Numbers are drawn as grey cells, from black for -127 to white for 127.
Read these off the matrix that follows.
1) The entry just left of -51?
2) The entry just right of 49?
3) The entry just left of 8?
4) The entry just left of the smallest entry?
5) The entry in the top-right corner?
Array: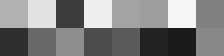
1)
14
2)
98
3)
-100
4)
-93
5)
0

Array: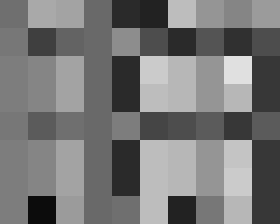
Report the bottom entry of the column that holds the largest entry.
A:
55
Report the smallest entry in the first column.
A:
-16
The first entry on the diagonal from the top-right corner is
27
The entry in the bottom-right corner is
-72
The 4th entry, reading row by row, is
-22
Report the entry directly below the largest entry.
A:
55
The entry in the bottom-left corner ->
-2
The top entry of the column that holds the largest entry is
5
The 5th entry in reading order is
-85
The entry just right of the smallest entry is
27
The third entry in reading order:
35
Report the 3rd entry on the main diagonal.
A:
35
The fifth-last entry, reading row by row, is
61
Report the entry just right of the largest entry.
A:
-72
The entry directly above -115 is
5
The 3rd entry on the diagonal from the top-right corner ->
21
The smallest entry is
-115
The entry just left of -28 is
-64
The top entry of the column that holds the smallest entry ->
41
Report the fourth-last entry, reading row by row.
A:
-93
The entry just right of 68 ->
-72

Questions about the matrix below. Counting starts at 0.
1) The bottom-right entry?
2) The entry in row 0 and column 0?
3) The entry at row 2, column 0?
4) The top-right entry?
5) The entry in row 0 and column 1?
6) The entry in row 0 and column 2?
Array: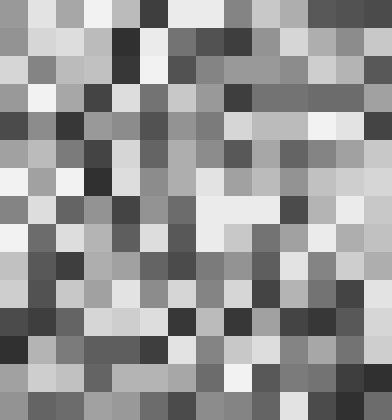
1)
-19
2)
25
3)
86
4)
-52
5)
99
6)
39

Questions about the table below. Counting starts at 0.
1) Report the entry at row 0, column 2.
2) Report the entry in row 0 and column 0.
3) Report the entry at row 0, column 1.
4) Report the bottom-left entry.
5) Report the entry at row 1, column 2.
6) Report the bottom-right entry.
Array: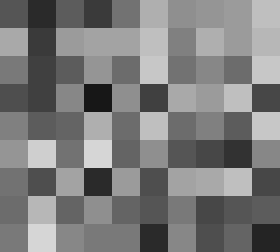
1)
-35
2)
-42
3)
-85
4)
-6
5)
27
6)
-91

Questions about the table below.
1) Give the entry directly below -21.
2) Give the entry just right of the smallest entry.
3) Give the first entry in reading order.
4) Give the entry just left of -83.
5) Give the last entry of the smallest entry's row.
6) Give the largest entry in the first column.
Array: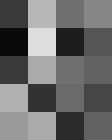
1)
-83
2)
93
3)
-70
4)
42
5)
-42
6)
48

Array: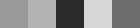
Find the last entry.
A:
-19
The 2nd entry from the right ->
87
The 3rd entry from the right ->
-84
